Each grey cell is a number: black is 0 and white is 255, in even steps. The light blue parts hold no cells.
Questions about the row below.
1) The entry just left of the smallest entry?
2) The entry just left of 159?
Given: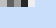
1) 159
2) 97

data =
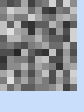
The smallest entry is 38
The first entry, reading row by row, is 109
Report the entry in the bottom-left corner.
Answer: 181
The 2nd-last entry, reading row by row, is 65
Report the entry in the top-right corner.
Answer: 140
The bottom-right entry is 109
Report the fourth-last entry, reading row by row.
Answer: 140
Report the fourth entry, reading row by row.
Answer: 166
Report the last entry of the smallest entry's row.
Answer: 78
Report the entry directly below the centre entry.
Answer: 65
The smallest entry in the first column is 51
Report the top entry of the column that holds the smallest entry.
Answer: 94
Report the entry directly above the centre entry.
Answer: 181
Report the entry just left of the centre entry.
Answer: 124
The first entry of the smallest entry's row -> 78
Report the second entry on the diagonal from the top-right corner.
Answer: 109
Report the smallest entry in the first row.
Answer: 65
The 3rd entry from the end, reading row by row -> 181

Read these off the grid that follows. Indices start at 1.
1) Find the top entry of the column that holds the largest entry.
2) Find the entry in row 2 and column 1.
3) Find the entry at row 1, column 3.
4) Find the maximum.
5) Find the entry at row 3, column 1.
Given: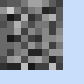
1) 91
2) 149
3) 91
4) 204
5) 91

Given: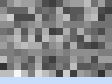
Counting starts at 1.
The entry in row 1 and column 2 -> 142
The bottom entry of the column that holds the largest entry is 247
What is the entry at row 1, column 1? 101
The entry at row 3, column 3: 76
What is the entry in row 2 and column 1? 142
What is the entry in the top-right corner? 89
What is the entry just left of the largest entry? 189
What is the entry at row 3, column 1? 173
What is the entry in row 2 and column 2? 101
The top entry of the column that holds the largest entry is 173
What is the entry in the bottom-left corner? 189
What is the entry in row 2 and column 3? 101
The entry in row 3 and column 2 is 205

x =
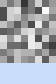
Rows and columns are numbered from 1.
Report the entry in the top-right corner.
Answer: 152
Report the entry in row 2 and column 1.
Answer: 78
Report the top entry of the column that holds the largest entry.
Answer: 107
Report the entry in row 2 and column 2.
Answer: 208
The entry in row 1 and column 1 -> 177
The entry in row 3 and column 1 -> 78
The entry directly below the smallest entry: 93
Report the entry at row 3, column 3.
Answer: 193
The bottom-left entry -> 165
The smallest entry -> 52
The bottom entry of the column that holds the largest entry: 93
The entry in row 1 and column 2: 123
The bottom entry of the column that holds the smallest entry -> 152
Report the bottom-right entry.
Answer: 193
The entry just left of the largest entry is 78
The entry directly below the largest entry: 177

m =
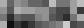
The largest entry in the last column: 188
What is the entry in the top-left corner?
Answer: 174
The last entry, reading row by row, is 87
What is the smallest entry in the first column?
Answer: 117
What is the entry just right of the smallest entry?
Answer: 57
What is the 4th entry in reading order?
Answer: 131
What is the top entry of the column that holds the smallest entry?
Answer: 101
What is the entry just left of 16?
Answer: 174
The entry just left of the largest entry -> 131
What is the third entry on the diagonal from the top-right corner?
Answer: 45
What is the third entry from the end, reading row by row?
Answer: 203
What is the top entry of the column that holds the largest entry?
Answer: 117

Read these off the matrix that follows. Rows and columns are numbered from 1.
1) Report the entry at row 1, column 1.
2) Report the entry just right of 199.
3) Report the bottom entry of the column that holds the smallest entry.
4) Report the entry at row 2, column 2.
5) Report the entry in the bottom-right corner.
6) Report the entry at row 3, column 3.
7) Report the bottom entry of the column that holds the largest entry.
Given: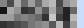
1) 132
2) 63
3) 50
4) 169
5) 157
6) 119
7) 88

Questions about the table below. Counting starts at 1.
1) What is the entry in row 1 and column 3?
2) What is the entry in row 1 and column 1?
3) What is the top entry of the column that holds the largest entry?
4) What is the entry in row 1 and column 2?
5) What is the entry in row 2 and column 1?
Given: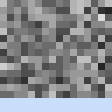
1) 107
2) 191
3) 152
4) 123
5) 152

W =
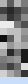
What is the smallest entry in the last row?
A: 53
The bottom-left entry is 208
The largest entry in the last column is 221
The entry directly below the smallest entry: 208
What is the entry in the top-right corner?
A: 123
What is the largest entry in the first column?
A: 236
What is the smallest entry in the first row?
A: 93
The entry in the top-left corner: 180
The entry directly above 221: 26
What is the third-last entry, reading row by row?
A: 168
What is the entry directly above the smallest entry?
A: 208
